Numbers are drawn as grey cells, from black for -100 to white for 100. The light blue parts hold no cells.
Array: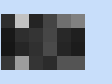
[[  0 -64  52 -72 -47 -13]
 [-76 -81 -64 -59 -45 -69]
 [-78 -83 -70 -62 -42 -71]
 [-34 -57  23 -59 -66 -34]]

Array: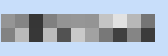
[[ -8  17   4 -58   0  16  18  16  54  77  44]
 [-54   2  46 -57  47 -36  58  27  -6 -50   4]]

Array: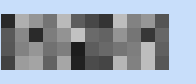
[[-34 -68  37  17  -9  46 -27 -44 -59  48   2  18]
 [-19 -30   7 -67  -2  15  52 -17 -22  16  -8 -57]
 [-25 -32   2  18 -11  -1 -77 -27 -18  -8  -1  48]
 [-32 -48  22  29 -23  30 -74 -41 -46  43   1  48]]

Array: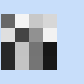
[[ 69 -19  91  57]
 [ 90  75 -47  14]
 [-83 -69  53  -9]
 [-81 -69  54  -8]]

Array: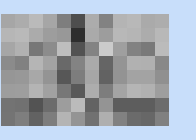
[[ 36  30  35  46  30  -1 -39  35   2  41  44  33]
 [ 44  43  45  34  23  19 -64  33  23  44  42  35]
 [ 47  30  39  -7  10  49 -36   3  59  25   2  -5]
 [  7   9   1  42  28 -18   3  33 -21  16  39  38]
 [ 13  18  19  32  16 -32  -2  30 -23  15  28  28]
 [ 24  23  24  41  26  -7 -30  36  -2  29  42  39]
 [-15 -10 -11 -35 -15  23  47 -22  16 -27 -27 -27]
 [  0  -9  -1 -23  -2  41  16 -11  37   1 -16 -19]]

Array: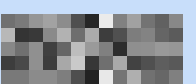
[[  7 -12  -4  17  27  10 -38 -70  84   1  26 -10 -24]
 [-29  44 -59 -55   8  40 -14  34 -52 -37  -2   3 -21]
 [ 18   7 -12  13 -50 -20  48  21   0 -65  12  13  20]
 [-30 -52 -43  13 -52  32  58 -57 -13  33 -48 -37 -26]
 [  0  -5  -5   9   9  -1 -39 -73  82  -8  37 -11 -19]]

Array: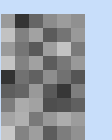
[[ 13  21 -59 -21  10  22]
 [ 20  52   1  27 -29  -9]
 [ -4  21  -8 -30  24  53]
 [ 20  54   2  26 -28  -6]
 [-33 -60 -11 -24  11 -11]
 [ -1 -26 -21  20 -30 -57]
 [-25  -2  34  27 -39 -36]
 [ 22  29  38  -5  19  36]
 [ 14  57   3  24 -28  -2]]
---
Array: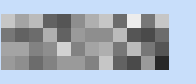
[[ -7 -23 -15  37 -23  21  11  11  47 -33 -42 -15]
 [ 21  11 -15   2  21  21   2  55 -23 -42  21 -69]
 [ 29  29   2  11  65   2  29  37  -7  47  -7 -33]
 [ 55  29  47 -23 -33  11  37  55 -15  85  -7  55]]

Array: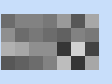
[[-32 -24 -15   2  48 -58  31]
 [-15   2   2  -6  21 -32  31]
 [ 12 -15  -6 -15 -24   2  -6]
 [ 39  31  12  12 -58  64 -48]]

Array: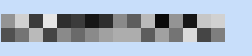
[[-37  -9  46 -46   8 -17   8  26  36  36 -27  26  -9  72 -46  -1]
 [ 16  64 -54  80 -64 -54 -83 -64   8 -27  46 -92  16 -83  56  64]]

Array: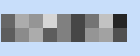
[[-27   9  35 -27   0 -45  17  27 -37]
 [-19  35  17  68   0 -45  -9  52 -71]]

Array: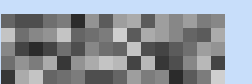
[[-57  34  54 -21 -13  -3 -39 -39 -21  24  -3   6 -66 -29  -3  62]
 [-21 -39 -39 -13  -3 -66  15 -29  24  34 -29  24   6  24  -3   6]
 [-13  15  -3  34 -57  15  34  54  44 -47  44 -57 -39   6  44 -47]
 [  6 -47 -66 -47 -13 -39   6 -13 -21  54 -39 -47 -29 -13  24  15]
 [ 54 -13   6  15  54 -21 -13  -3  62 -29  34  24   6 -21 -29  34]]

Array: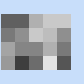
[[-25 -25  38  58  58]
 [ -5  12  58  48  12]
 [ 20 -51 -15  78 -33]
 [ 29   4   4  38  -5]]

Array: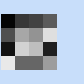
[[-96 -57 -48 -29]
 [-86  65  49 -76]
 [-38  31  15  75]
 [ 83 -20 -20  23]]
